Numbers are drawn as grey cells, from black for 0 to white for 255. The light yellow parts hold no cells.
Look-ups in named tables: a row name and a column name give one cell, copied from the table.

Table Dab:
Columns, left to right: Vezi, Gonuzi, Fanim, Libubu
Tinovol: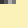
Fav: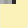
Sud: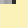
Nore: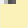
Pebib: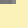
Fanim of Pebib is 117
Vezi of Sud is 179
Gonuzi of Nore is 185
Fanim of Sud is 166
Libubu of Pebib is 135
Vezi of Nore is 240
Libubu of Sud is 46
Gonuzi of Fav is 155
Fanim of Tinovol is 172
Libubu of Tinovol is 121
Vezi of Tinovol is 54
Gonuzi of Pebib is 121
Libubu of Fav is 43

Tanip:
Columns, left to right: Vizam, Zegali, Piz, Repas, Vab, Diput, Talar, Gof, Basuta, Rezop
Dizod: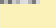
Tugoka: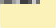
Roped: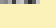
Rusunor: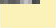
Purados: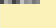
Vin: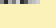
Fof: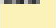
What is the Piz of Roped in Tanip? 172
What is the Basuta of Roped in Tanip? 90
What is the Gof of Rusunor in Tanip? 172
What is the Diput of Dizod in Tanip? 219
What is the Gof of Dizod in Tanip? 181
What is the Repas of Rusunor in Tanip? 92
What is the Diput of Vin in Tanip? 47
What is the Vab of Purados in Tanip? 104
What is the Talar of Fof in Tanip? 187
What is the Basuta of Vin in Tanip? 191
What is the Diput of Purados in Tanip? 191

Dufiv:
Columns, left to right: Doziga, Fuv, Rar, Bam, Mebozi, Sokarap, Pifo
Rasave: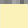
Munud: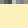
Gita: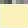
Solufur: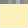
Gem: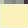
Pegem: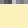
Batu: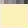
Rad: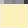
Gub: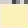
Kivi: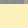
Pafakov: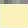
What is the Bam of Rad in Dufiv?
130
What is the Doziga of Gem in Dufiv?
190
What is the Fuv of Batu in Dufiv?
134
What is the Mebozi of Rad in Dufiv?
144
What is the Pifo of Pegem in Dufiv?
148
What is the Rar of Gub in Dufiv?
209
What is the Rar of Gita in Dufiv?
76
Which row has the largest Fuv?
Gub

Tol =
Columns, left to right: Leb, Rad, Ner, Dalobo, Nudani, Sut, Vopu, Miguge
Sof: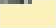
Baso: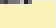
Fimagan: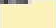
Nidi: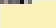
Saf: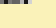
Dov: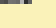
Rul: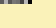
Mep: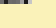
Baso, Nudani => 123
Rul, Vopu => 185
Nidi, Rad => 156
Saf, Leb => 119
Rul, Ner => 86
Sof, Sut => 67

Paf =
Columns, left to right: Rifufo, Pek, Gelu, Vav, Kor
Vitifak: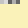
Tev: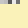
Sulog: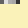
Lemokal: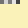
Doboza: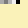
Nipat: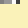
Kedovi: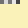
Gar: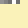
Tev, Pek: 190
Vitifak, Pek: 220
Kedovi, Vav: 230
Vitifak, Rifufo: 196
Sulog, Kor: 52
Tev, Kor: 113
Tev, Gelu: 88
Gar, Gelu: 112
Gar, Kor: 111
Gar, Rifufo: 148
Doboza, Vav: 239
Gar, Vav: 252
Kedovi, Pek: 219
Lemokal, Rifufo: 114
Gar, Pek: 131
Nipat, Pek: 152
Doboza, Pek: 124

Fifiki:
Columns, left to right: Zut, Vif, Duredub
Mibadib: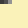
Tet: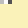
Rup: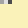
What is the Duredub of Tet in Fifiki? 84
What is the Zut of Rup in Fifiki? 164
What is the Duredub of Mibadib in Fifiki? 148
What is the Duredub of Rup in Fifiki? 77
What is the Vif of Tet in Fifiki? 253
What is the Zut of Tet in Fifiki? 190
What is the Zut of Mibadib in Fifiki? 59
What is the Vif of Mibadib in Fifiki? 81
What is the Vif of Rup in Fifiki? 226

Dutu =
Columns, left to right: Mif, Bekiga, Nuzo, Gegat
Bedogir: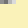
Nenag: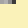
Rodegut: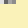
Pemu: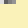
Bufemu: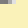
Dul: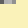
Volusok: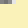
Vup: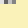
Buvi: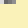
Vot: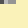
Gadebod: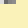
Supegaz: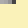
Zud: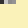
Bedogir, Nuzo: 183
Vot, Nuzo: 149
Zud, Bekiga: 199
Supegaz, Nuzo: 147
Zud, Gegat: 147
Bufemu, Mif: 125
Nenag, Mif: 164
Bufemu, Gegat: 225
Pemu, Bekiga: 96
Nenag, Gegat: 59
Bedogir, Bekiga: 115
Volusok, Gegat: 230
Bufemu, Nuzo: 171
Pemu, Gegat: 148
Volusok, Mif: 132
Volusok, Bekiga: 116
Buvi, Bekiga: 104
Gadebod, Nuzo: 133

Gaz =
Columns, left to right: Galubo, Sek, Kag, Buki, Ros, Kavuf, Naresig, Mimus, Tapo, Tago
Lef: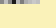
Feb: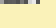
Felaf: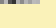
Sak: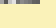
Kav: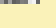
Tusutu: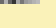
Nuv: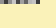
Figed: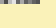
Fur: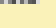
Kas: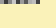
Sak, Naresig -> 127
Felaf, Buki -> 51
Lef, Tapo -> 200
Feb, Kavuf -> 117
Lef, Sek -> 192
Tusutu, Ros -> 167
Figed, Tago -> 84
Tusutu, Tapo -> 178

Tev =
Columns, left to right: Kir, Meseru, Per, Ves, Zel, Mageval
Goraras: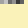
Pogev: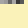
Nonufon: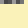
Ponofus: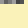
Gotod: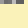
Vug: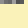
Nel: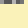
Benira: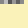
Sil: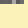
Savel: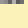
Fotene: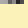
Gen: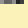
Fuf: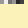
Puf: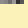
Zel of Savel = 90
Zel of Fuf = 39
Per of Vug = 103
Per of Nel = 86
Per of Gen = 100
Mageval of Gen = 64
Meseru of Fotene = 167
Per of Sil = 97
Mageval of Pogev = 89
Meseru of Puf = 132
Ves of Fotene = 137
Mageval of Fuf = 66
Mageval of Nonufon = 117
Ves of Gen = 142
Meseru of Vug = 111
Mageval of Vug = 90
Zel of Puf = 48
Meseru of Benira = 191
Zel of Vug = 81
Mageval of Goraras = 98

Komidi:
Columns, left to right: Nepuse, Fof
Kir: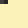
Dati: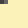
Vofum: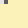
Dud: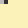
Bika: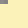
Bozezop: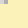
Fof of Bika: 134
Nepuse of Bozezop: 215
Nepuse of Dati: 65
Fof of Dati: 105
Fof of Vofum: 92
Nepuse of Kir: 63
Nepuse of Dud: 188
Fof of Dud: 49
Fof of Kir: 39
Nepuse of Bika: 140
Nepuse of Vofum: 229
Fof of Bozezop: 175
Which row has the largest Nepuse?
Vofum

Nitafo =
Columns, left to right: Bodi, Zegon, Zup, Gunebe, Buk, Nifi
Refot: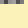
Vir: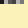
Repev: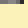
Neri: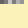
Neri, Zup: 199
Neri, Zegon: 124
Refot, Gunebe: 159
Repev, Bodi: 117
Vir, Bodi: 28
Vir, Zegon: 179
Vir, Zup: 88
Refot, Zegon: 73
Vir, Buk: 180
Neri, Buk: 176
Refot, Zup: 149
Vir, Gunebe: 67
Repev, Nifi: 45
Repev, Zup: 134
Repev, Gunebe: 135
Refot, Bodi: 144
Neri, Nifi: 150

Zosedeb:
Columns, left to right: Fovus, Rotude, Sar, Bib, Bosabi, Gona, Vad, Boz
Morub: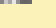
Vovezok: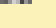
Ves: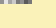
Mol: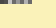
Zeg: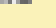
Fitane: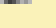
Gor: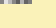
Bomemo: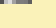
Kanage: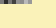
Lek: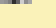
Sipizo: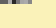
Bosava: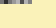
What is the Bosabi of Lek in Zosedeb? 99
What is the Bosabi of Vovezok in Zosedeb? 182
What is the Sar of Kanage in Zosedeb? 119
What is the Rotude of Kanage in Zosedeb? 45
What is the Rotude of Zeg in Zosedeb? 185
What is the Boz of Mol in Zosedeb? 107
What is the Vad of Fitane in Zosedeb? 151
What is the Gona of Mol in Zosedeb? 104
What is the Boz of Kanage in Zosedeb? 153
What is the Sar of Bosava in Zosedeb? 119
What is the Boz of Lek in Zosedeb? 167
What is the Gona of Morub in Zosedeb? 104
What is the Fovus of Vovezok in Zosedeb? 109
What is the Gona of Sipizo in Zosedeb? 166
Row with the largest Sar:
Bomemo

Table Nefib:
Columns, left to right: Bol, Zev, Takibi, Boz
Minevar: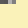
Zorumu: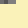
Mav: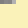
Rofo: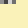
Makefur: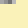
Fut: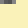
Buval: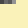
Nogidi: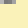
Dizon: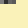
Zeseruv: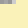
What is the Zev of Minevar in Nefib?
86
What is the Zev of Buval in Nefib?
107
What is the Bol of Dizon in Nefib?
127
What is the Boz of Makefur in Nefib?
186
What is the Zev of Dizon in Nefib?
49
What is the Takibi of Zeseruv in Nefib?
151
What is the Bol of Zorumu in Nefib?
111
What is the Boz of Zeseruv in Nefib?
205
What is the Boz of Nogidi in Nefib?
162
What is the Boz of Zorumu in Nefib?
127
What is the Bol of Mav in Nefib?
127
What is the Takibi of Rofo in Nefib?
212
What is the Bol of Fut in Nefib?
127
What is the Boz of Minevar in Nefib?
127
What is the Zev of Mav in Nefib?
137
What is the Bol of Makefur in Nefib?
168
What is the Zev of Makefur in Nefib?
146

